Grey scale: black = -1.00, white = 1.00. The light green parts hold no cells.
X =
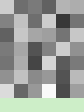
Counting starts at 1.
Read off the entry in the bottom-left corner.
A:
0.72
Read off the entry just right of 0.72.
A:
-0.19
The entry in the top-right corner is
0.36
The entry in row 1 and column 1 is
0.61
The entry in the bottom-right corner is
0.25
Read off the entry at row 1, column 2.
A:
-0.14
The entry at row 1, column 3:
-0.04
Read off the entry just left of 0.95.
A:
0.19
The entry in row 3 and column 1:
-0.24
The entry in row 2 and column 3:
-0.14
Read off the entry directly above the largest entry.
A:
0.19
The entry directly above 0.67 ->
0.02
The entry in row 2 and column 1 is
0.02

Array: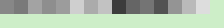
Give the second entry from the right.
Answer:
0.46
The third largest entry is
0.52
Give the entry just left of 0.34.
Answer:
0.62
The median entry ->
0.16

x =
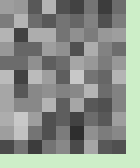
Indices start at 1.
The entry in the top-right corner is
-0.15
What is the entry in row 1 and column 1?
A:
0.24
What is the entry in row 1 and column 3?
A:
-0.31
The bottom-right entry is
-0.37
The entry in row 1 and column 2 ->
0.19
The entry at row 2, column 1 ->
-0.03
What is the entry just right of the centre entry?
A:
0.57
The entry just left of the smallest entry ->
-0.03
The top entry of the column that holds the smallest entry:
-0.48
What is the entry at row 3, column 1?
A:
0.41
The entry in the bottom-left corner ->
-0.42
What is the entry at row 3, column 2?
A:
-0.48
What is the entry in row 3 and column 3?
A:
0.36
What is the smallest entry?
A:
-0.64
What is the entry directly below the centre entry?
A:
0.02
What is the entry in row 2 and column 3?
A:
-0.15

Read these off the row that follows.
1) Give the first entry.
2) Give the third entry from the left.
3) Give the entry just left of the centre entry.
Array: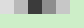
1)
0.73
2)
-0.54
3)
0.45

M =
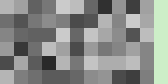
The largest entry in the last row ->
0.42
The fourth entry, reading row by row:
-0.07
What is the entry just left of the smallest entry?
-0.29
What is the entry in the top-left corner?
0.42
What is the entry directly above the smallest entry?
0.48
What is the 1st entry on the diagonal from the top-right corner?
0.26
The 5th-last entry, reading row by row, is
0.10
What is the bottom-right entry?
-0.01
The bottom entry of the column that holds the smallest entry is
-0.29
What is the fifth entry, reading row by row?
0.59
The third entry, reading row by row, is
-0.24
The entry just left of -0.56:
0.21
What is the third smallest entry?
-0.56
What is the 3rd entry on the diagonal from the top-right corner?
0.10
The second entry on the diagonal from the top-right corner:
0.59
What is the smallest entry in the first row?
-0.62
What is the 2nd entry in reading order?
0.26

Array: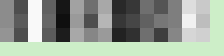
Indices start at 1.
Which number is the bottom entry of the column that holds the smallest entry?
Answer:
-0.78
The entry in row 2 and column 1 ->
0.10
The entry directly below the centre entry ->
0.21
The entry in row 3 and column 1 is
0.16
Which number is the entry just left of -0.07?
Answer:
-0.24
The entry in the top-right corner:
0.58
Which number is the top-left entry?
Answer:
0.10
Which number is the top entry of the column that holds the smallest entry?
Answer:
-0.83
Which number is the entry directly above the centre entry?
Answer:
0.32
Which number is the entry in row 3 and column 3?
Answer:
0.95

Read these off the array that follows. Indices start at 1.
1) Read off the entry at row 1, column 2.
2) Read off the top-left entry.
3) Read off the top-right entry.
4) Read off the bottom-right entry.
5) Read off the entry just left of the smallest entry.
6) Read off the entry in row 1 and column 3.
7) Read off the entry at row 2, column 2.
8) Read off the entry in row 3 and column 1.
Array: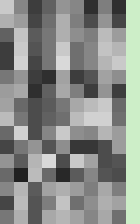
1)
0.05
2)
0.58
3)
-0.63
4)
-0.13
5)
-0.18
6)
-0.52
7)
0.22
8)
-0.24

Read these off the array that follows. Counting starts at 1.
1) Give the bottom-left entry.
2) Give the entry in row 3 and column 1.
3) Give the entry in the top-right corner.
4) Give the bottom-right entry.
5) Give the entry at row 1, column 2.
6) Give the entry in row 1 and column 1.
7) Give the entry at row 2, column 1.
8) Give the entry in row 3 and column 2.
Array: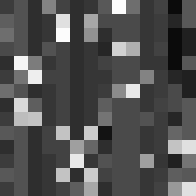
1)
-0.53
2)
-0.14
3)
-0.31
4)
0.76
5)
-0.36
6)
-0.53
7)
-0.26
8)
-0.36

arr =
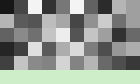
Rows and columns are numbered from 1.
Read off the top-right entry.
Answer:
0.25
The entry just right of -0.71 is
-0.50
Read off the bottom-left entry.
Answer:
-0.50
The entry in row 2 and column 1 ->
0.42
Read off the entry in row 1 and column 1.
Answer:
-0.82
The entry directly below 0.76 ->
0.08
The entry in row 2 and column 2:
-0.29
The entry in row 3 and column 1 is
-0.23
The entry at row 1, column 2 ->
-0.45
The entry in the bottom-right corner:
-0.56
